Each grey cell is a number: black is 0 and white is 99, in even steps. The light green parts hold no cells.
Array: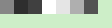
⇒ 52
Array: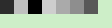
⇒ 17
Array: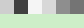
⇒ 80
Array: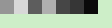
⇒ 58
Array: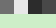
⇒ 43
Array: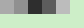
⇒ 66
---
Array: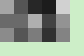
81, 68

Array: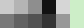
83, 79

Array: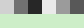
91, 81

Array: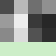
92, 85

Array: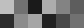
74, 67

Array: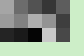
78, 68

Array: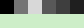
84, 45

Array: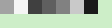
95, 78
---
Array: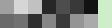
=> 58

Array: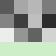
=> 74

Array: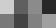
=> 50

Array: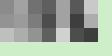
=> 24

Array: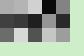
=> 58

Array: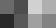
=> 62

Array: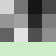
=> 16
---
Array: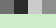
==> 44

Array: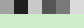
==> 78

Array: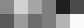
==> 42

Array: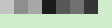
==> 11

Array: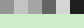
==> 64

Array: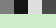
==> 49

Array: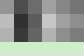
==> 39
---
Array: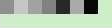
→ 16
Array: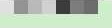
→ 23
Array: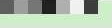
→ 68
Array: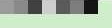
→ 35
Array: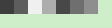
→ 28
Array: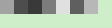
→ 87
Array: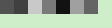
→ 7
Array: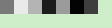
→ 60
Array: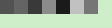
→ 10
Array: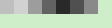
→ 16
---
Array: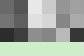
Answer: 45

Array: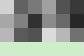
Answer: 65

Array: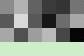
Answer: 34

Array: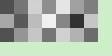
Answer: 65

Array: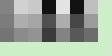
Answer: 48

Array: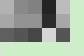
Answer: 65

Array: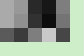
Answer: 66
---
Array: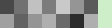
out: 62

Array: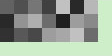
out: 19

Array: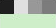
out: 12

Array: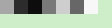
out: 65

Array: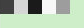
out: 25

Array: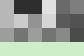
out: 61

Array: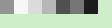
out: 57

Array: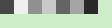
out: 28

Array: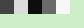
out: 26
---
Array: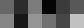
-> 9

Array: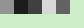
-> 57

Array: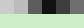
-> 73

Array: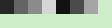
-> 54

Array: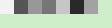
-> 59

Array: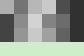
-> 58

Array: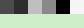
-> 18
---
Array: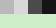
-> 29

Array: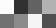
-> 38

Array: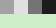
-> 45

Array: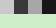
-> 65

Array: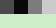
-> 48

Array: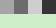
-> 80

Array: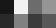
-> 42

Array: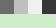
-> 93
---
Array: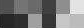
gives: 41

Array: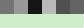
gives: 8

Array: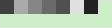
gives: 52

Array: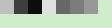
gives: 5

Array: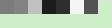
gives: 75

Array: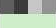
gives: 77
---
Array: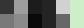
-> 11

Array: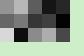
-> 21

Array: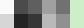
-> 37

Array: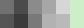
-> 54

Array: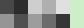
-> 80

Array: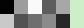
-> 97
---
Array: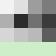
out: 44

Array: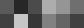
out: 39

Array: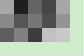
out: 30

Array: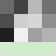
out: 83

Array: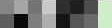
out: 33

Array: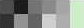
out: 80
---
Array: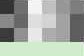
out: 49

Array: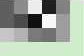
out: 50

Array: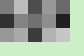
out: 41

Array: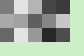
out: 23

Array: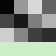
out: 38

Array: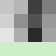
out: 49

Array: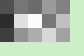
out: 50

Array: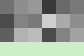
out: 47

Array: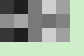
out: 62

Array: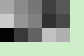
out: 34
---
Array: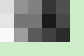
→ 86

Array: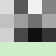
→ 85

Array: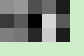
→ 55

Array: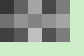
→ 21

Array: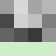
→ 61

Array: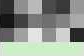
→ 18

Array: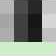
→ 71

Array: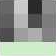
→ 40
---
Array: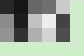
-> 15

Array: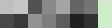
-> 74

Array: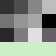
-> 19

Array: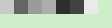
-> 78

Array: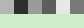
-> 70

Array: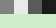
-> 50

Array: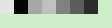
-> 89

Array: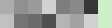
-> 67

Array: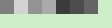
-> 49

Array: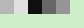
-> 71
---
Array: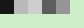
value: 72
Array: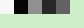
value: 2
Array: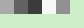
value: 38
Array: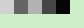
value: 39
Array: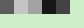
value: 76
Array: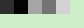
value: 1
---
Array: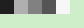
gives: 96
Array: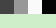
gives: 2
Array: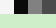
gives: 29
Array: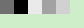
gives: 81
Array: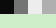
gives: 68
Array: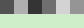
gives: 58
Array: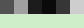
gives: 80
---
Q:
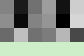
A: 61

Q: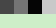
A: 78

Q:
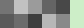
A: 39

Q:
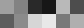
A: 9

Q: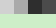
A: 29

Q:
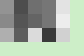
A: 46

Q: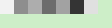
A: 42
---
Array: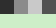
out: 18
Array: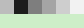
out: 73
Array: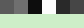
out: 35
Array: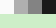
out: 97
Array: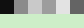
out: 6
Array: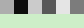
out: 67
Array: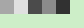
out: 65
